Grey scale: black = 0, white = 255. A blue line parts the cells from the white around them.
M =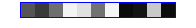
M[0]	85
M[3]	243
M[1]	58

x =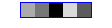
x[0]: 171
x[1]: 119
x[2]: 0
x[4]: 92

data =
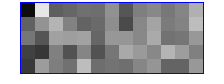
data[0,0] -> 13
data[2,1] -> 85
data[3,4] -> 133
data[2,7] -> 150
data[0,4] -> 112
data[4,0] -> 57
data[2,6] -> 151
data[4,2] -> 126
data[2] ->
[118, 85, 161, 158, 162, 102, 151, 150, 136, 170, 114, 118, 152]
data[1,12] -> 189
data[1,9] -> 164
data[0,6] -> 145
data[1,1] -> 147
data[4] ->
[57, 156, 126, 113, 189, 110, 115, 111, 134, 149, 100, 100, 152]
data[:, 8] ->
[127, 135, 136, 154, 134]
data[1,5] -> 106
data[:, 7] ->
[86, 74, 150, 169, 111]
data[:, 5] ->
[110, 106, 102, 82, 110]

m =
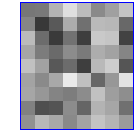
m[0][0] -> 119
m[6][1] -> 151
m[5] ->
[163, 138, 168, 234, 192, 103, 151, 227]
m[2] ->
[187, 108, 58, 114, 62, 201, 197, 66]
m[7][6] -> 166
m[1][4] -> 112
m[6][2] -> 132
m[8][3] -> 137
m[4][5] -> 185
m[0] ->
[119, 121, 179, 223, 188, 138, 160, 196]
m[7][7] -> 112
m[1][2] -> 89
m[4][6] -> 205
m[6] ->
[166, 151, 132, 125, 140, 193, 158, 142]
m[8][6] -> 180
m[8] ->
[145, 184, 168, 137, 163, 195, 180, 155]
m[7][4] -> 101
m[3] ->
[166, 124, 106, 140, 122, 173, 162, 133]

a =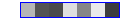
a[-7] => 182
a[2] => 75
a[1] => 83
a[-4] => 223

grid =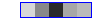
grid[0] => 215
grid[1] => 137
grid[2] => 42

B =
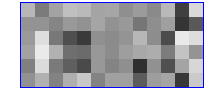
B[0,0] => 183
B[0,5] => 164
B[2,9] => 141
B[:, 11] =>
[63, 53, 233, 195, 164, 56]
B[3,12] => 148
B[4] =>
[128, 219, 122, 95, 74, 152, 132, 143, 47, 145, 80, 164, 215]
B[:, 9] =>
[138, 142, 141, 173, 145, 157]
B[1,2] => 133
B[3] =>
[162, 234, 177, 111, 107, 152, 140, 158, 168, 173, 124, 195, 148]
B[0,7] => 143
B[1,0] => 147
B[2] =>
[154, 222, 120, 79, 58, 144, 139, 148, 183, 141, 76, 233, 221]
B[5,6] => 160
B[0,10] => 185
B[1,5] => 165
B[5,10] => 165
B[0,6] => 166

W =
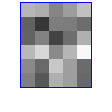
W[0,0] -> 182
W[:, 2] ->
[133, 125, 67, 138, 200, 175]
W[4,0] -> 138
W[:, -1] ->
[193, 109, 176, 248, 107, 104]
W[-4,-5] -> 99
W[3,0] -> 184
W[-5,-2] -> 124
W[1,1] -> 54

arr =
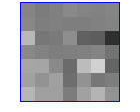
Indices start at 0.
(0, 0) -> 133
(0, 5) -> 130
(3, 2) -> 126
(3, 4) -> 128
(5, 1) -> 147
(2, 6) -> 47
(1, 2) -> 128
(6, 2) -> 159
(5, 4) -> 146
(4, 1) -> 165
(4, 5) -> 209
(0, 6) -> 133
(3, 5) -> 132

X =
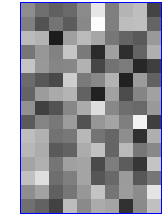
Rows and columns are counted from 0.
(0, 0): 141
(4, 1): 152
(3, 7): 46
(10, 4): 172
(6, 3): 180
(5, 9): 98
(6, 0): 100
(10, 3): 98
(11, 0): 164
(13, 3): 118
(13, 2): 96
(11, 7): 92
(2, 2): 28
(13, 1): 162
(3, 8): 100
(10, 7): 186
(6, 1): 156
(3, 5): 42
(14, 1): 98
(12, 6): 105
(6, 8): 133
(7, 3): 135
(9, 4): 184
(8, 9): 63
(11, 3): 160
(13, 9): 228
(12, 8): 87
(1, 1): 82
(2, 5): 166
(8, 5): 150
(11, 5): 74
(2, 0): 187
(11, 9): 196
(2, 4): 186
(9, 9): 175
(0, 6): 127
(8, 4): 82

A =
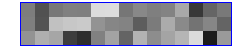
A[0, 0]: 125
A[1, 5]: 147
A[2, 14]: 154
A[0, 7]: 118
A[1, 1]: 83
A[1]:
[127, 83, 193, 199, 202, 147, 134, 131, 93, 123, 171, 138, 115, 134, 100]
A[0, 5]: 220
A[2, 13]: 28
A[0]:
[125, 81, 120, 128, 127, 220, 221, 118, 136, 127, 131, 169, 56, 101, 121]
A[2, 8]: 179
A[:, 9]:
[127, 123, 141]
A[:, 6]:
[221, 134, 163]
